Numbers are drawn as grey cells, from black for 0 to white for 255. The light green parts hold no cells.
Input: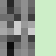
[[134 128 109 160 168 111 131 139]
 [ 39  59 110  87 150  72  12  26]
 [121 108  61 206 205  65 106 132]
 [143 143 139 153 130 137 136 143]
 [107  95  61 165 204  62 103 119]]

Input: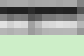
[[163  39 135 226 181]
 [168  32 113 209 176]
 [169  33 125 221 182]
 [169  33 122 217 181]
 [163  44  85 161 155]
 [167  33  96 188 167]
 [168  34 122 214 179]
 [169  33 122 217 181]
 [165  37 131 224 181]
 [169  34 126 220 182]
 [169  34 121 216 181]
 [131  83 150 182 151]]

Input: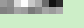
[[154 128]
 [141 135]
 [218 163]
 [253 156]
 [200 121]
 [172 136]
 [107 165]
 [ 18 155]
 [ 44 171]]

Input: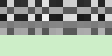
[[ 39 167  26 135 173]
 [211  90 223 122  89]
 [ 47 164  36 133 163]
 [ 50 165  35 131 165]
 [208  90 223 124  87]
 [ 48 165  34 131 166]
 [224  82 241 123  85]
 [ 43 167  30 133 165]
 [ 40 167  28 134 171]
 [204  91 218 124  89]
 [208  89 223 124  88]
 [ 41 169  25 132 170]
 [ 46 167  30 130 172]
 [212  87 227 124  92]
 [ 36 169  22 134 176]
 [206  90 221 124  90]]

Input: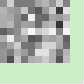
[[142 180 174 172  96 174 140 150 147]
 [206 159 167 183 124 237 165 124  81]
 [123 151 141 138 142 148 205 178 199]
 [123 198 102 163 206 164 118 156 121]
 [125 117 239 158 248  87 116 118 174]
 [165  89 110 107 200  98 155 226 181]
 [179 152 103 173 215 169 213 226 204]
 [148 202 164 185 240 159 212 176 174]
 [205  59 156  54 132 173 168 116  86]
 [129 227 176 217 244  97 109 180 190]]

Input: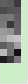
[[ 96  75 117 121 154 164  96 185  30]
 [ 90  86 119  57 146 188 115 115  57]
 [ 58  88  94  99 102 196 159  18 121]]

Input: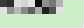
[[ 58 226]
 [ 45 147]
 [222 183]
 [212 136]
 [228  96]
 [ 14 171]
 [143  32]
 [119  81]
 [178 227]]

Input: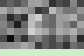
[[ 80 171 119 132 122  75 135]
 [ 99 137  42  97 150  12 142]
 [ 80 168  81  30 125 101 146]
 [108 155  46 104 125  49 167]
 [158 137 185 189 208 118 150]
 [161  54 205 151 182 133  61]
 [140  71 123 115 165  96  96]
 [ 51 185 103 105 123  75  73]
 [ 76 147 156 157 170 124  89]
 [ 64 118 161 137 157  91  53]
 [134 118 175 100 176 141 110]
 [ 69 146 116 164 133  42  91]]
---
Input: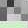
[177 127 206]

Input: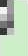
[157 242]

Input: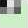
[141 180]

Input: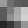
[ 88 166 144  38]

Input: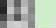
[142 199  86 200]

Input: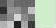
[105 117 213 201]

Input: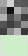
[ 86 177  80  83]

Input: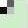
[96  8]

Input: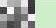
[ 59 177 100  70]
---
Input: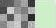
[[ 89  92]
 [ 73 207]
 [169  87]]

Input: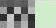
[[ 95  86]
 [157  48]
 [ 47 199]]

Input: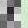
[[192 116]
 [203  42]
 [121  82]]

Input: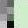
[[133 100]
 [133 156]
 [164 112]]

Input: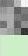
[[118 126]
 [152 166]
 [169 173]]

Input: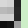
[[216 211]
 [185 180]
 [209 209]]

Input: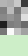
[[180 174]
 [127 186]
 [137 148]]

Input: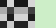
[[ 27 214]
 [172  65]
 [207  29]]

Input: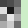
[[ 67  77]
 [221  26]
 [123 230]]
